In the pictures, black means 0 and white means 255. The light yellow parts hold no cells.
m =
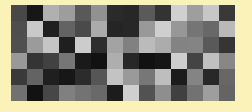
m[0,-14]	72
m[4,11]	132
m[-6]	[72, 23, 176, 157, 89, 145, 42, 39, 90, 51, 208, 158, 199, 57]
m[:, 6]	[42, 37, 163, 174, 195, 28]
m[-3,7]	39
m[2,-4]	131
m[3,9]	22
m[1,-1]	185
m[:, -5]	[51, 207, 172, 22, 190, 142]
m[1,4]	74
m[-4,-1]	53
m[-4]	[79, 155, 197, 31, 204, 45, 163, 129, 187, 172, 131, 132, 89, 53]
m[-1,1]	18
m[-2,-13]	99
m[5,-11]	128
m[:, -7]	[39, 39, 129, 39, 154, 207]
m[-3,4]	26
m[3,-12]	65

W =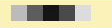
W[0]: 187
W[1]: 93
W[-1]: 220
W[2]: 21

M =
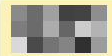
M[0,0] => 138
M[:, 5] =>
[142, 179, 155]
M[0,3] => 65
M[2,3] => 132
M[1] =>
[125, 107, 172, 102, 204, 179]

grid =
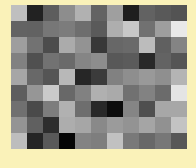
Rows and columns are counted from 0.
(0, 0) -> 191
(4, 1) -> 104
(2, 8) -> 188
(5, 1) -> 150
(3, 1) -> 80
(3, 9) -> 99
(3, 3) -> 106
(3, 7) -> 91
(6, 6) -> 12
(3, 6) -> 88
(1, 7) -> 200
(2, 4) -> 147
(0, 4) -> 177
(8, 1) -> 37
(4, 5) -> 59
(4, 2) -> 85
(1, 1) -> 98
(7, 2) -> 45
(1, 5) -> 90
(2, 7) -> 106
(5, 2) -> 202
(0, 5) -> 99
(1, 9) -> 158
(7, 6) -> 155
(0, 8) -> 98
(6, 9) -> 167
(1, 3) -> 124
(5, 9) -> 107
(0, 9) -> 89

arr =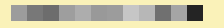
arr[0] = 156
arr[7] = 198
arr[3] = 158

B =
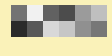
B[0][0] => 115
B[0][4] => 155
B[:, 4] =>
[155, 144]
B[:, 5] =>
[191, 119]

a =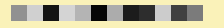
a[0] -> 145
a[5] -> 6
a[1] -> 208

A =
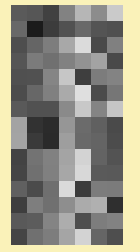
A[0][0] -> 90
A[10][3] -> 167
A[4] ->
[80, 81, 133, 198, 62, 124, 131]
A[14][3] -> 165
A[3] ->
[85, 123, 112, 129, 146, 163, 73]
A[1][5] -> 84
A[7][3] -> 150
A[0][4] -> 182
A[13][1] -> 92
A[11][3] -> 218
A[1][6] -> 80
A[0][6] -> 202
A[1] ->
[104, 27, 60, 81, 105, 84, 80]
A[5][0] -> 76
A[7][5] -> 96
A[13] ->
[89, 92, 132, 173, 78, 125, 130]
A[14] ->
[69, 112, 125, 165, 211, 101, 78]
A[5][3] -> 170
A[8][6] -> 76
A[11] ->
[96, 75, 111, 218, 60, 124, 123]
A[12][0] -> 62
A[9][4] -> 211
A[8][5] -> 100
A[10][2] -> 128
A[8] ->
[164, 58, 42, 158, 105, 100, 76]

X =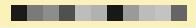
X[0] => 27
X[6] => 24
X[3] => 80

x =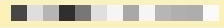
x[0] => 71
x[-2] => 173
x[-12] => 222
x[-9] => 119

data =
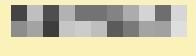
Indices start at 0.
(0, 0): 68
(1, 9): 161
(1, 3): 198
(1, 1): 163
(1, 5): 190
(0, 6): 131
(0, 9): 110
